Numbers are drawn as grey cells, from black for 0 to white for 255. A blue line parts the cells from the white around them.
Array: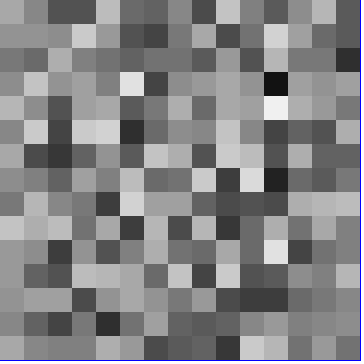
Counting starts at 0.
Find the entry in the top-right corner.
90
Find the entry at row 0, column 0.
168
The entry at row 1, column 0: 147
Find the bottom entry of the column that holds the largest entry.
182
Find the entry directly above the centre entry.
174
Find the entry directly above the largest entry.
18
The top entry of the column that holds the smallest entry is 90
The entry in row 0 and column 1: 135
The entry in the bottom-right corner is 114
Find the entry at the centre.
114
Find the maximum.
240
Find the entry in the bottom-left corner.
168
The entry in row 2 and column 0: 120
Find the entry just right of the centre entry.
202
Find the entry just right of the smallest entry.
160
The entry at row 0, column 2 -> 82
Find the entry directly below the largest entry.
68
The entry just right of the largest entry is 174
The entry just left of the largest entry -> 160
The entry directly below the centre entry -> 160
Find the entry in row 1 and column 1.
147
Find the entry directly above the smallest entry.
182

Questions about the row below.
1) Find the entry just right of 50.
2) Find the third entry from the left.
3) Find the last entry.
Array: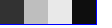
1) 190
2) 233
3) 14

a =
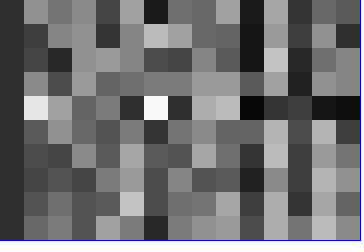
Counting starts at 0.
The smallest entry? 6
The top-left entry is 47
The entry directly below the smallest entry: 99
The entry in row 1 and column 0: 47
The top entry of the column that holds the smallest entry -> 27
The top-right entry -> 91
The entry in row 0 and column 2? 117
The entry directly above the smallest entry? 91
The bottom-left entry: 47
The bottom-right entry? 138
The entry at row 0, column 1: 145
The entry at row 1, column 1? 61
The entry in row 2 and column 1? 69
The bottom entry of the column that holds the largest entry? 41
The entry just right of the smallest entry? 53
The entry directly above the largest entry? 124
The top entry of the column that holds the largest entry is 27
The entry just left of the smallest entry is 187
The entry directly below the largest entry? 53
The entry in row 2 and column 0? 47
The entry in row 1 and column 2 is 132

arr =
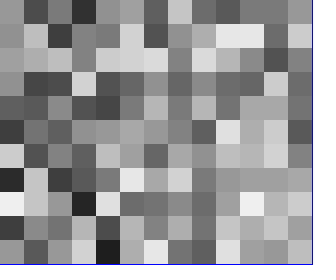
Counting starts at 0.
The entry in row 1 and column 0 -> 145
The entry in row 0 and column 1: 76
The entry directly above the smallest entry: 76
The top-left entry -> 152
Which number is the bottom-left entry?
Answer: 152
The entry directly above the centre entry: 182
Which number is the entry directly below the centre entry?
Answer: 102
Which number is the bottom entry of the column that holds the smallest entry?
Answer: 30
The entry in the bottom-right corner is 190
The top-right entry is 152
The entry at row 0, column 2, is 122
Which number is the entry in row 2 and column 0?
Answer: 160
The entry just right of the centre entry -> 130
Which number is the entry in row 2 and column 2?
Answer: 190
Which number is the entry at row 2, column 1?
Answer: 174
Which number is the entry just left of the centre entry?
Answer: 168
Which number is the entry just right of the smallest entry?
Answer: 174
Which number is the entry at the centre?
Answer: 152
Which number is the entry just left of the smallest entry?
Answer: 210

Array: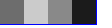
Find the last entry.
27
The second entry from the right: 137
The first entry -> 109

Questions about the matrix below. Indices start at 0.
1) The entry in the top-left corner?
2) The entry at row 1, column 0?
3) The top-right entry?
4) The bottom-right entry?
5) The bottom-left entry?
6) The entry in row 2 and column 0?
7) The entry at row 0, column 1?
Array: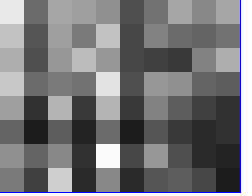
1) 233
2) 194
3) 166
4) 28
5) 122
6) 174
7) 107

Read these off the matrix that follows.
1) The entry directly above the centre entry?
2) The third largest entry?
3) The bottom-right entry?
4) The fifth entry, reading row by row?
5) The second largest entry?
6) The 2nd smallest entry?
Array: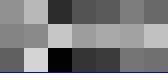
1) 82
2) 192
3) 111
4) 89
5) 198
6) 44

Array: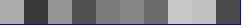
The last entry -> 74
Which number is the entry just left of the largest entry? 108
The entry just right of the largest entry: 192

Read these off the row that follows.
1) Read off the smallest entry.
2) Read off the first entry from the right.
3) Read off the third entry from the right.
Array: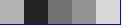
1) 35
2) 216
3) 114

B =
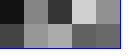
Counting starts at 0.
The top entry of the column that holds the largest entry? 208
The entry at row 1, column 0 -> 68
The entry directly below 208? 97

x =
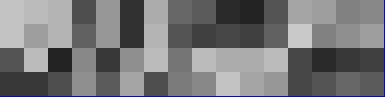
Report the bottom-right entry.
91
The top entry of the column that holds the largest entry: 165
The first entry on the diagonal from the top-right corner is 136
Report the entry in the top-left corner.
195
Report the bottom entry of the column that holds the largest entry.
71
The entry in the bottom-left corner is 56
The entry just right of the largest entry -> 129
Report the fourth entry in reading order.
78
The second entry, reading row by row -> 187
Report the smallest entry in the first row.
35
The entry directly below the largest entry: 71
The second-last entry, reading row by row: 103
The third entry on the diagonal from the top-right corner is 42
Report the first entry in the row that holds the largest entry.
195
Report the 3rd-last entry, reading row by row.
84
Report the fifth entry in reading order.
151
